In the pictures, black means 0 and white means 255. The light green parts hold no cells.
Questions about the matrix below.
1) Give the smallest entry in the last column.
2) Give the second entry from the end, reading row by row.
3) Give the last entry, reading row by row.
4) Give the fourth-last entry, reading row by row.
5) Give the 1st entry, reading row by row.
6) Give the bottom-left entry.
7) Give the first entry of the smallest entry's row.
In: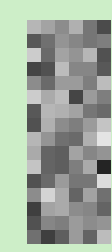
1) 36
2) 100
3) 188
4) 94
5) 182
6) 112
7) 196

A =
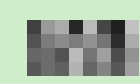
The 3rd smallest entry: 45
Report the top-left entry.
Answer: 64
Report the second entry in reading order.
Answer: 153
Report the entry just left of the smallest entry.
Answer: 70
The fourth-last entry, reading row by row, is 102
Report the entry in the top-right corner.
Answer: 193
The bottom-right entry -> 159
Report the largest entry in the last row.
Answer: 179
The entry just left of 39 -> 172
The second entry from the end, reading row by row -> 88

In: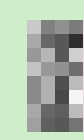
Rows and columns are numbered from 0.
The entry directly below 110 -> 188
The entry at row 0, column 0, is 201
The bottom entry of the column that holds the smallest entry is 116
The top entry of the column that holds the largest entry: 123
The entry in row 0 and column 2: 145
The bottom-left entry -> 160
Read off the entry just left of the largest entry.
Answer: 73
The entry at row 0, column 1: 129

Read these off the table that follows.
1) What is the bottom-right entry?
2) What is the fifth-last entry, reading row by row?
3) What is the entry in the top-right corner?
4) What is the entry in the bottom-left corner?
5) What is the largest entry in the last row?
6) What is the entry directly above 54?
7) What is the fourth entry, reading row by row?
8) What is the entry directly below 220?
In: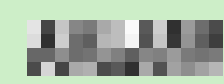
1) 182
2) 82
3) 75
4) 75
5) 213
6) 48
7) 134
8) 103

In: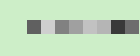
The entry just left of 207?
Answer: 96
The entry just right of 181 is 57
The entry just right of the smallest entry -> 109
